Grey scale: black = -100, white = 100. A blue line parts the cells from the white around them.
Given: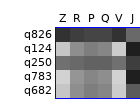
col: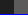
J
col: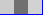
V
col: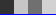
Z
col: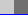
V
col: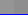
R
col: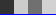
V
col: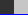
Z

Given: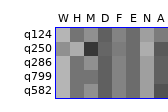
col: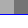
H
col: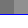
M
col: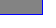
F
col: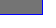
H

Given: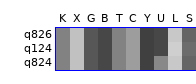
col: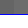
S
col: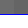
S
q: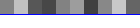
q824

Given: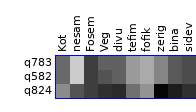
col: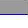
tefim
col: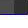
sidev

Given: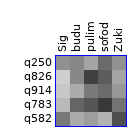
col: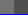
Zuki
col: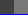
pulim
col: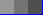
Zuki
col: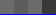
sofod
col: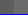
sofod
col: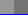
Zuki

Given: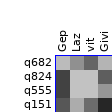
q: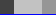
q555
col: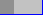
Laz

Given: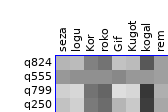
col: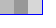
Kugot
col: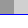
seza
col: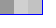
seza
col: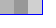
seza
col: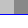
Gif
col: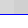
logu

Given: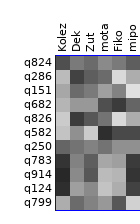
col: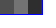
mota
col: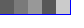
Zut
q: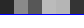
q914
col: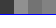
Dek
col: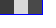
Fiko
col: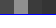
mipo

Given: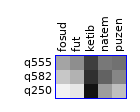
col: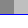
puzen
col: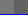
natem

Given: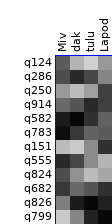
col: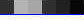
Lapod
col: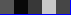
dak
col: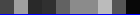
tulu

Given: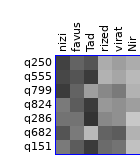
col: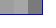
virat
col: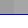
virat
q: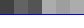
q250

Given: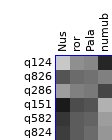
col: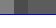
ror
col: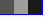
Nus

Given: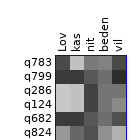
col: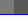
nit
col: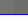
beden
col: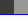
Lov

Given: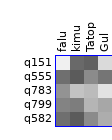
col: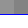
falu
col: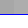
Gul

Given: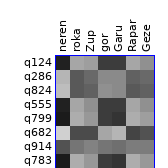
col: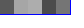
roka
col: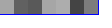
Rapar
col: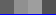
Geze
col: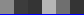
Garu
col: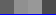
Zup

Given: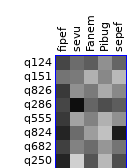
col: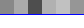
Pibug
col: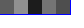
sepef
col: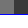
fipef
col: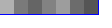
Fanem
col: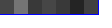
fipef
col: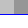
Pibug

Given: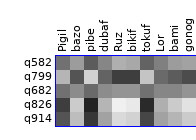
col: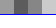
bami
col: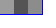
bazo
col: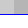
bami
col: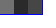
tokuf

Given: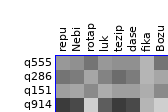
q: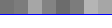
q286
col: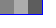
luk

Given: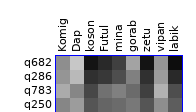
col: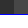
koson
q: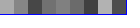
q783
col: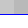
Dap
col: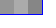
Komig

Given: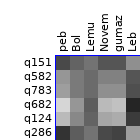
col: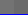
Lemu
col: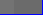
Lemu
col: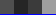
Leb
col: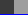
Leb
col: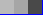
Novem
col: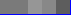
Bol

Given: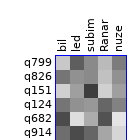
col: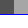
Ranar
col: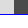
led

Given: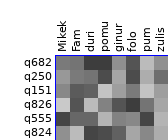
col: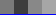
folo
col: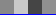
Mikek
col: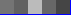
duri

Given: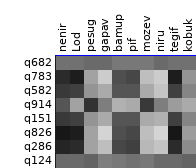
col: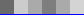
gapav
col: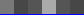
pif
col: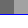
pesug
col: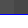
bamup
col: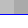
mozev
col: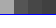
pif
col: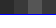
nenir

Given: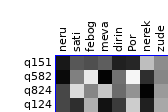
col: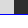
sati
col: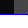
neru
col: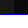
neru

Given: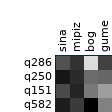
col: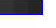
mipiz
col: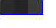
mipiz
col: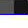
sina
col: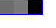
bog
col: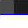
sina
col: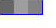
gume

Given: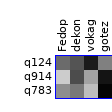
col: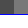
dekon
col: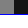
gotez
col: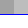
vokag
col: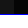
gotez
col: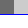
Fedop

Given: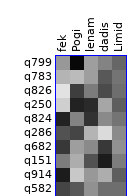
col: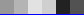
fek
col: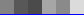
dadis
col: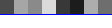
dadis
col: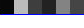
Pogi
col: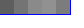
Limid
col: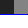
Pogi

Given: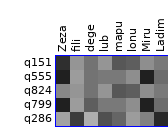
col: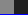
Zeza
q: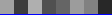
q286
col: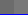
Ladim

